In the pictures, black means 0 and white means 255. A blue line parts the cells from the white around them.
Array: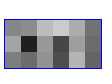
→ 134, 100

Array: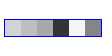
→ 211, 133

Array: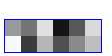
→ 153, 189

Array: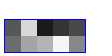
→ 87, 135

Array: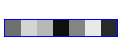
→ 112, 42

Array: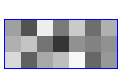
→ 160, 152

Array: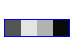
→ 84, 10

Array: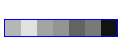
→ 182, 18
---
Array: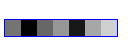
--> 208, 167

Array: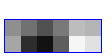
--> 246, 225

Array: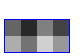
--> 208, 173

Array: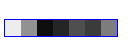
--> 237, 146

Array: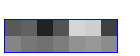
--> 213, 206

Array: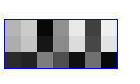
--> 239, 233

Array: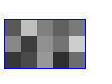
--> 206, 191

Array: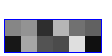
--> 223, 182

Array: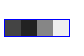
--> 239, 134
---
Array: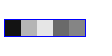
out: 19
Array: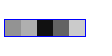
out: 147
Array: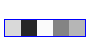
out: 217
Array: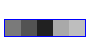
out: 122
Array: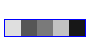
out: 223
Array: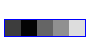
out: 61
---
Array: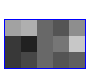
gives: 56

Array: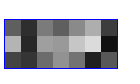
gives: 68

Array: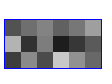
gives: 61

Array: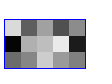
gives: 108

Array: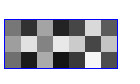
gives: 111

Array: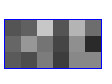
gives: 90
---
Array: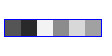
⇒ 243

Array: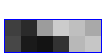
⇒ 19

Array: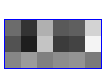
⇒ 128

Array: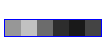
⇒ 108

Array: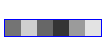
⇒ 103

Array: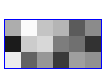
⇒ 151
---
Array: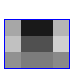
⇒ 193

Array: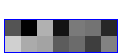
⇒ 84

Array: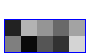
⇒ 34

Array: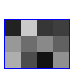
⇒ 152

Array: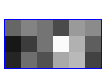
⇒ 23

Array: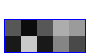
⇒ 87

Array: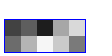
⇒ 66

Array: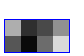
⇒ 174
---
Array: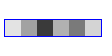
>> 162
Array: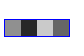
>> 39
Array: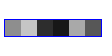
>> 197
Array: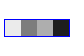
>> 125
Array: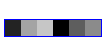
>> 164
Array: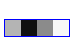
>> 16
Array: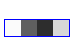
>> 95
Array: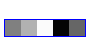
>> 177
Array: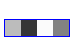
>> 53
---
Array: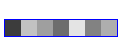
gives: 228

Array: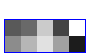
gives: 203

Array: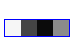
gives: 69

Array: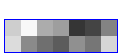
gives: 53

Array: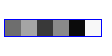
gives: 138

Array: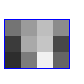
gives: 155

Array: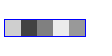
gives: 128

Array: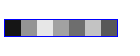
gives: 110
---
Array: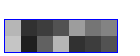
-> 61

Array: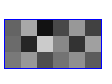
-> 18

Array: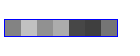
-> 145

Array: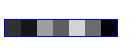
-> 157

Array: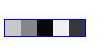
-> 9

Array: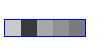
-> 168
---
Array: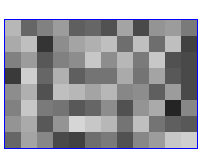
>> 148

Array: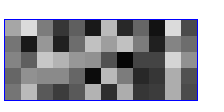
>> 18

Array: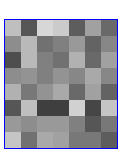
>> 93

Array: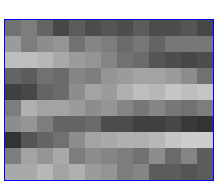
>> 77

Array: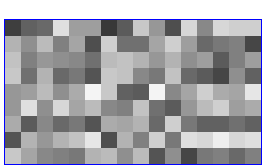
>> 215

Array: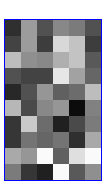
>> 136

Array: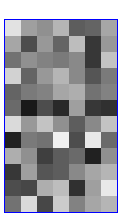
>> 93

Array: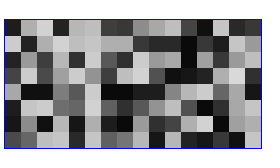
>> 197
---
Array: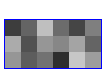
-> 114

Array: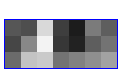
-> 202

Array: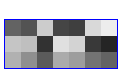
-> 91

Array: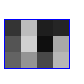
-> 72

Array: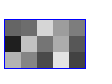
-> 74

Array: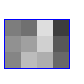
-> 174
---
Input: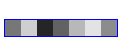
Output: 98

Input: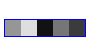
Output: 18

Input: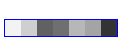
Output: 111

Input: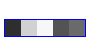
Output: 247

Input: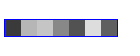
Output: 136

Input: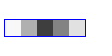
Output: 62

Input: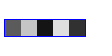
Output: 20

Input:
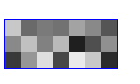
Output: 185

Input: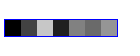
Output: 31

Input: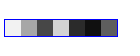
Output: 211
